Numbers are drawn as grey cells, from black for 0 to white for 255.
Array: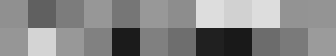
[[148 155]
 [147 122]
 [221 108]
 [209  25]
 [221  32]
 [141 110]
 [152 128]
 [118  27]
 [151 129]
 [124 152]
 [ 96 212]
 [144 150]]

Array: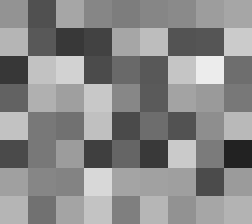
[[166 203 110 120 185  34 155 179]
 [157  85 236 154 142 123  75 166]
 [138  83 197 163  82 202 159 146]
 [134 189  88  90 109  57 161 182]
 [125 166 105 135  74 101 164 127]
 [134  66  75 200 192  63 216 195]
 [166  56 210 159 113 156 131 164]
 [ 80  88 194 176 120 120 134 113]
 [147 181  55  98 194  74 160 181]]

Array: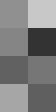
[[200  51 118  95]
 [144 133  97 166]]

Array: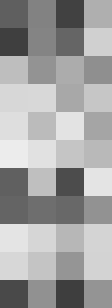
[[175 208 143 198 165 185 228 146 212 211 148]
 [ 65 101 172 168 227 197  76 104 183 149  62]
 [130 132 147 216 187 225 191 110 214 196 145]
 [ 95  63 190 215 222 236  96 100 228 215  73]]

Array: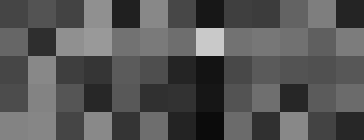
[[ 36 124  87 107  39]
 [126  95  80  91  67]
 [ 99 113  83  38 136]
 [ 60 119  90 111  48]
 [ 63 114  72  83 107]
 [ 23 201  19  22  11]
 [ 71 110  36  50  35]
 [136 122  78  48 110]
 [ 32 114  91  88  52]
 [144 153  53  39 137]
 [ 67 144  62  85  69]
 [ 83  46 136 131 134]
 [ 69 102  70  76 131]]

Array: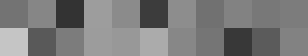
[[124 130]
 [120  91]
 [130  56]
 [113 117]
 [141 135]
 [ 60 171]
 [139 152]
 [157 156]
 [ 51 124]
 [134  89]
 [115 197]]

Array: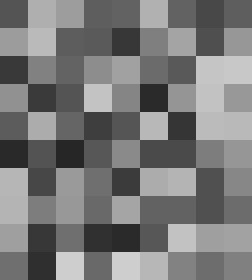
[[ 94 151 200 152 185 150 135 108 162 128]
 [ 72  79 197 194 187 125  80  80 159 109]
 [ 98 164  89 149  53  74 180  98 194 130]
 [177 127 107  42 184  74 172  98  87 183]
 [ 98  55 161 133  85 138  59 165  42 206]
 [ 94  90 141 195  62  87 111 105  48 105]
 [157  93  99  84 101  38 154 152 111 206]
 [175 186 129  58 172  83  71 125  55  47]
 [ 84 156  57 145  92  41 182 180 159 111]]
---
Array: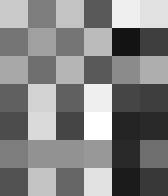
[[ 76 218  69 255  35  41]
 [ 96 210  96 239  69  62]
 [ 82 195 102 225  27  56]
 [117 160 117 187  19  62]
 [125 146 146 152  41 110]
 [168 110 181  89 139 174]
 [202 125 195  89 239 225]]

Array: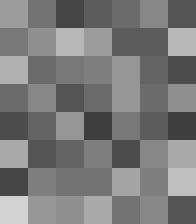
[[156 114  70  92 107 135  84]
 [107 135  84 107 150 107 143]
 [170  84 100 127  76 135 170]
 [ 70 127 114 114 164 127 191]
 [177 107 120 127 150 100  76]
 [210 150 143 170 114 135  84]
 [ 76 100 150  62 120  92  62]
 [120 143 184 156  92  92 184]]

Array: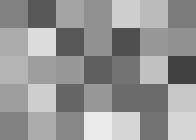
[[172 220  87 144  79 152 144]
 [158 206 101 152 108 108 200]
 [129 172 136 234 214 114 214]
 [180 158 152  95 114 193  65]
 [129  87 164 144 206 187 122]]

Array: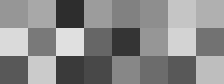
[[150 168  45 156 129 142 197 176]
 [ 88 203  58  72 135 108  88 190]
 [218 121 224 102  52 150 211 114]]

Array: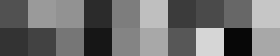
[[ 51  66 118  22 132 168  87 214   7 168]
 [ 81 154 146  43 125 191  59  74 103 198]]

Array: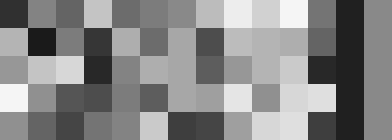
[[144 100  69 116 131 202  62  69 159 215 223  62  32 137]
 [245 144  85  77 124  93 167 159 229 144 215 223  32 137]
 [ 48 131 100 196 108 124 137 188 237 209 245 116  32 137]
 [180  26 124  54 174 108 167  77 188 180 174 100  32 137]
 [151 196 215  40 131 174 167  93 151 180 202  40  32 137]]
